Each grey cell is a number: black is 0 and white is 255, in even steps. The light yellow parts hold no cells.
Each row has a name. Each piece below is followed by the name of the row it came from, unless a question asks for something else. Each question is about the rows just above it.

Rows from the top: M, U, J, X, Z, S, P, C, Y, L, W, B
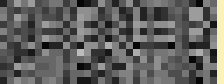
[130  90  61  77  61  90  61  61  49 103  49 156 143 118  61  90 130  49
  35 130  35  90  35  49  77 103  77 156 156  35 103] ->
Z
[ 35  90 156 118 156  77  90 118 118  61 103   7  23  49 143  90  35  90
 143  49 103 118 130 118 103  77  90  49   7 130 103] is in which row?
M
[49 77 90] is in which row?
J
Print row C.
[ 90  77  49  49  23  77 143 103 103  61 103 188 143  49  49  23 130 130
  35 172 118  90 118 118 130 103  90 143 172 118  23]

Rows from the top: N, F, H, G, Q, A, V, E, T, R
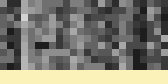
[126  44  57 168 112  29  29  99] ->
R
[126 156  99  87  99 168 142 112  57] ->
T
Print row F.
[ 73  57  87 168 156 142 112  99  57  73  87 112 112  87  57  44  73  73
 112  87  29 156 126  44]
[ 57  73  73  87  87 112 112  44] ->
H
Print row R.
[ 73  29  44 181 156 112 142 112  73  87 156  99 126 126 126  44  57 168
 112  29  29  99 112  57]
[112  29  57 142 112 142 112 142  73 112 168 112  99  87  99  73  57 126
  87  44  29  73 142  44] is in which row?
Q
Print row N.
[142  44  44 168 126 142 112 112 112  73 126 126  87  57 156  87  44 142
 126  57  44  99  73  57]

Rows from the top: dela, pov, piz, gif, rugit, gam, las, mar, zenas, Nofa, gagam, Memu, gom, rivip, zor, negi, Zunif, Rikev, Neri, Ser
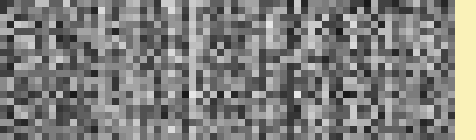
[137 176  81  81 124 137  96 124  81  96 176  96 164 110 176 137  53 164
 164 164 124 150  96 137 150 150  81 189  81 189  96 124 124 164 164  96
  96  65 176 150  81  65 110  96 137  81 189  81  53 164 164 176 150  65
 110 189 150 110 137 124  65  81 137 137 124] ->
gom
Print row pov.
[ 53 150 137  96 137 137  96 124 110 137 164  81  96  38 219 137  65 137
 150 150  65 150  65 124 219 164  65 189 110  81 110  53 176  53  96 150
 176  96 124 176 176  53 189  65 150 124 124  96 124  96  38 176  53 164
  65 110  81  53  53 110  65 150 137  65 124]

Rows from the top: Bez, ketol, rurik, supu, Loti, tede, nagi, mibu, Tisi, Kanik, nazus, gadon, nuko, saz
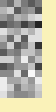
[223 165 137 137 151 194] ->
saz
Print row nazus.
[137 137 223 106 248 165]

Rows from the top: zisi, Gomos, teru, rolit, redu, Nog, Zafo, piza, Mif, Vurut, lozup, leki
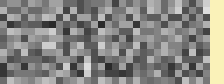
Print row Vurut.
[ 54 146 131  54 146 119 162 131  79 205  54 131 221 107 162  42  79 162
  67 119  93 119  93 107  54  93 162  54 162 107]
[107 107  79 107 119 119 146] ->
zisi
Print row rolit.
[146  54  79 107  93  93  54  42 131  93 119  67  93 162  42 146 107 162
 162  54 146 162 131  79 146 162  79 119 131 177]
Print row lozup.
[ 54  93 119 119 119 107  93 146 177 162  93  54 205  93 107  67  67  54
  67 131 107 131 177  93  67 162  79 107  67 131]
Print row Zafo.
[107 146 177 162 131 119 205 205 119  79 146 190  93  93 205 131 162 119
 107 190  79 146 119 177 131 131 107 146  93 119]
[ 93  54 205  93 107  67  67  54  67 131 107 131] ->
lozup
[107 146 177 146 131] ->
piza

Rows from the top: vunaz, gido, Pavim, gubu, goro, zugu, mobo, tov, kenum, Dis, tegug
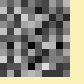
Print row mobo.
[141  24 183  97   9  84 195 183   9 109]
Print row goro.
[195  69 195 109 141  24  69 125  69 125]
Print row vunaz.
[141  97 141  56 125  84  69 155 109 183]
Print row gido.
[195  69 195 109 109  24  69 125  69 125]
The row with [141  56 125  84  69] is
vunaz

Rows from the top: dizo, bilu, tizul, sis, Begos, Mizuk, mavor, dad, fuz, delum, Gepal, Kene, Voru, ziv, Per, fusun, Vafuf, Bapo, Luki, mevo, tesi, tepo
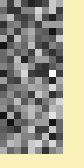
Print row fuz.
[104  75 188  35 104 158 158 104  50]
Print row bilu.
[104  50  50 131 131 215 143 200  63]
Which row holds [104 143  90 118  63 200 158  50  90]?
ziv
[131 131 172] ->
Voru

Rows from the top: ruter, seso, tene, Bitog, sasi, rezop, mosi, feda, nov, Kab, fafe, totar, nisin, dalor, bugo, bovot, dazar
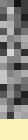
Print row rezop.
[186 132 148 174]
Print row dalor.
[ 89 148  89  33]
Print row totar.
[198 161 148 118]
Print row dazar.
[161  59 174 161]
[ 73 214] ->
feda

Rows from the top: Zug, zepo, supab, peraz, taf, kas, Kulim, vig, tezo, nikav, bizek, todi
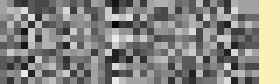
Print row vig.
[133 203 162 176 117 105  89  73 117 162 147 162 147  61 133 203  34  61
 147  61  89 105 133 105 188 105 176 203 105 162 117  89  34 218 117 203
 162]
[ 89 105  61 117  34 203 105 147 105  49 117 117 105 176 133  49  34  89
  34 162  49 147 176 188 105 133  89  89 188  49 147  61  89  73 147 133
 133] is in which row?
tezo
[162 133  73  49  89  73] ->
bizek
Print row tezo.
[ 89 105  61 117  34 203 105 147 105  49 117 117 105 176 133  49  34  89
  34 162  49 147 176 188 105 133  89  89 188  49 147  61  89  73 147 133
 133]
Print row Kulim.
[ 89 105  89  22 188 133 176 176  89  34 203  89 176 147 117  89 203 147
 105  89 105  89 162 176 105 176 133 188  89 147 176  61 176  34  73  89
  89]
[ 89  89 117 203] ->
zepo

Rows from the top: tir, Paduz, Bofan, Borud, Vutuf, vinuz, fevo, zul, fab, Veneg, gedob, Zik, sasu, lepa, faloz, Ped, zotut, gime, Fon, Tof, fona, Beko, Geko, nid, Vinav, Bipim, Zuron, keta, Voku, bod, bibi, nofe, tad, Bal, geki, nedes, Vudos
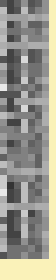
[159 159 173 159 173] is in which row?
Bofan
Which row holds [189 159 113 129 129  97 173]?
nid
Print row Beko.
[173 113 113 129 113 113 159]
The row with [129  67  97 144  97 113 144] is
fona
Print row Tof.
[159 129 129 129 129  97 159]
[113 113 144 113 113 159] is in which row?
Vudos
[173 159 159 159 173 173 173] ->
fevo

